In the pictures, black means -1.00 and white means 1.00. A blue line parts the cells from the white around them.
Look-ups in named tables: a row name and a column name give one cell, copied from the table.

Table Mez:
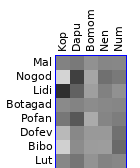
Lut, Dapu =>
-0.08
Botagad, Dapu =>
0.03
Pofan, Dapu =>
-0.31
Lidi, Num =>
0.14
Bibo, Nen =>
0.23
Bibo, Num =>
-0.18
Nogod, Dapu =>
-0.50
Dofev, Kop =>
0.45

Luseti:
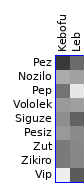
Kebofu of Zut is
-0.04
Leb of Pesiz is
0.08
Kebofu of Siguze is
0.11
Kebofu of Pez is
-0.55
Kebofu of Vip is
0.87
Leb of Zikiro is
0.05
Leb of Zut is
0.06
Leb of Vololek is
0.25
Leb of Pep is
0.81
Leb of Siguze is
-0.23
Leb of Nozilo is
0.26
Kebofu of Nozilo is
0.34
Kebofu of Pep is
-0.10
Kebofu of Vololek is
0.21
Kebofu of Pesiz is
0.20
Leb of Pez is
-0.16
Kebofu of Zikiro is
-0.04
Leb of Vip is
-0.29

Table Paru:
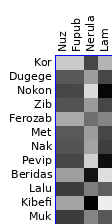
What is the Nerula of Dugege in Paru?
0.23
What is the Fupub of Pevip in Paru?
-0.44
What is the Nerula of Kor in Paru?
-0.45
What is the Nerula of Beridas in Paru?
-0.86
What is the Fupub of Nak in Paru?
-0.34
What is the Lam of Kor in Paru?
0.41
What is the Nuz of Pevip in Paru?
-0.44
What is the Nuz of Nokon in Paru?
-0.45
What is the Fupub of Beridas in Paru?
0.24
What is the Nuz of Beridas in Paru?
0.24
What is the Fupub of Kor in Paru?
0.58
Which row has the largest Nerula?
Nokon

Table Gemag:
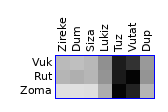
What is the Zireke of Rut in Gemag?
0.42
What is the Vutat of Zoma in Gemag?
-0.73
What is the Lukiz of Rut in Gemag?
0.16
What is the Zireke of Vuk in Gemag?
0.46
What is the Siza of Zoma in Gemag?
0.74
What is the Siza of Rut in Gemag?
0.43
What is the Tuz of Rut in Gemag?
-0.80
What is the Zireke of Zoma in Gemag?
0.75
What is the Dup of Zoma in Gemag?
0.41
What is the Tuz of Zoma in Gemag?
-0.96
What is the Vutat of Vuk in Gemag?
-0.61
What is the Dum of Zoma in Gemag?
0.76
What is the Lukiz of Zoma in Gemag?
0.36
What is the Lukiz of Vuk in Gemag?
0.13
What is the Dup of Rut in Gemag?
0.16
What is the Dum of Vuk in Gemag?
0.50

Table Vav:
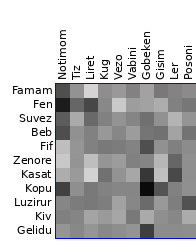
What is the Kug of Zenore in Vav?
0.17
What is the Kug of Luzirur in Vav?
-0.01
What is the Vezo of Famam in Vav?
0.20
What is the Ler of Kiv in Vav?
0.06
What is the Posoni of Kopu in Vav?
0.13
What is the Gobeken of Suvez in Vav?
-0.12
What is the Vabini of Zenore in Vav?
0.01
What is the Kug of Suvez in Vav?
0.01
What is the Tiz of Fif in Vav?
0.17
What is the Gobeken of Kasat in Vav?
-0.57
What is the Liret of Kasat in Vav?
0.65
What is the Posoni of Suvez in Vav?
0.16
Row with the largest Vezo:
Fen

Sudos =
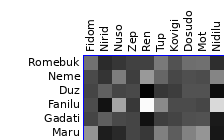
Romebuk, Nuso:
-0.58
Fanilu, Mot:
-0.45
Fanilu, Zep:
-0.56
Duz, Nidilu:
-0.90
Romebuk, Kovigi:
-0.36
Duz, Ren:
-0.97
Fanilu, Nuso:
0.29
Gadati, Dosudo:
-0.37
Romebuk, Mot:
-0.12
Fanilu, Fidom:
-0.40
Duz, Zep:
-0.43
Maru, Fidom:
0.16
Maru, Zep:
-0.46
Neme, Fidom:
-0.42
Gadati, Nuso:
-0.43
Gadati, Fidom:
-0.46
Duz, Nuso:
-0.46
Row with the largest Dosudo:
Maru

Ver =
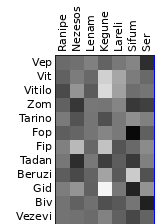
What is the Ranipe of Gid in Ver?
-0.02
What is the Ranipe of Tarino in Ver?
-0.04
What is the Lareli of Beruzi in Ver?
-0.30
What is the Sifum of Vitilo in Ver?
-0.14
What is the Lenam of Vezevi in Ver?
-0.16
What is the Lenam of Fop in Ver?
-0.08
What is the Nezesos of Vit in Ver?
-0.03
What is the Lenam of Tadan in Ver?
-0.06
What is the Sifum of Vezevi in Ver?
-0.44
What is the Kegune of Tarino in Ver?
-0.37
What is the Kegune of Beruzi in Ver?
0.28
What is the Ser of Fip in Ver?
0.09
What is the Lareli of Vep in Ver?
-0.06
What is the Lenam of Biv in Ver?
-0.12
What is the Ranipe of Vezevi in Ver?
-0.10
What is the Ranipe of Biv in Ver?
-0.10
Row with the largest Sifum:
Beruzi

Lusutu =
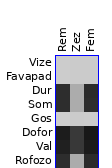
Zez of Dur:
0.35
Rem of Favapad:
0.60
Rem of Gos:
0.61
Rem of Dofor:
-0.78
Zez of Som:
0.35
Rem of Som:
-0.65
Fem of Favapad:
0.59
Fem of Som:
-0.65

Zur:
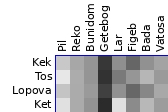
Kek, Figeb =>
-0.20
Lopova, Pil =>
0.54
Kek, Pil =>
0.57
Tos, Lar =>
-0.04
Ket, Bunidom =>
0.15
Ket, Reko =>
0.34
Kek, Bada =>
0.14
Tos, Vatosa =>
0.21
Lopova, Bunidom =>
0.21
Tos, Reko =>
0.35
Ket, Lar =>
0.76
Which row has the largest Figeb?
Tos

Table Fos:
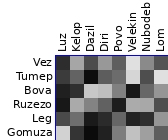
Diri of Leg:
-0.66
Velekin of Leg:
-0.73
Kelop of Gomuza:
-0.59
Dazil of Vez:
-0.40
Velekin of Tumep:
0.68
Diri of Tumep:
-0.27
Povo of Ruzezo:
-0.77
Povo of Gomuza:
-0.02
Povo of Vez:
-0.26
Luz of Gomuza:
0.65
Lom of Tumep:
0.76
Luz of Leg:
-0.42
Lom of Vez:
-0.34
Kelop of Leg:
-0.14
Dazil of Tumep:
-0.90
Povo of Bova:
0.00

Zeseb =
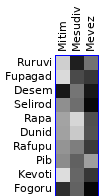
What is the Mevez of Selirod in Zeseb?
-0.93
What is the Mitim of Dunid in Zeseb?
0.26
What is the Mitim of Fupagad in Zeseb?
0.71
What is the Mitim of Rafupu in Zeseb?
0.16
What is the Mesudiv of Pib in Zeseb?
-0.24
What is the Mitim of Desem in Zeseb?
-0.81
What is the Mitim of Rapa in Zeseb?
0.28
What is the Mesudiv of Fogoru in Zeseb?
-0.23
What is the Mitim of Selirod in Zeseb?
0.12
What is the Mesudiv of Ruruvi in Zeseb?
-0.76
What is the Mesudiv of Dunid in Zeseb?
0.58
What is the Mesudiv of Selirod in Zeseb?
-0.14
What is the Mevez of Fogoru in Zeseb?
-0.95
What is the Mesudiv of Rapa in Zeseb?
0.68
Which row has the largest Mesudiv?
Rapa

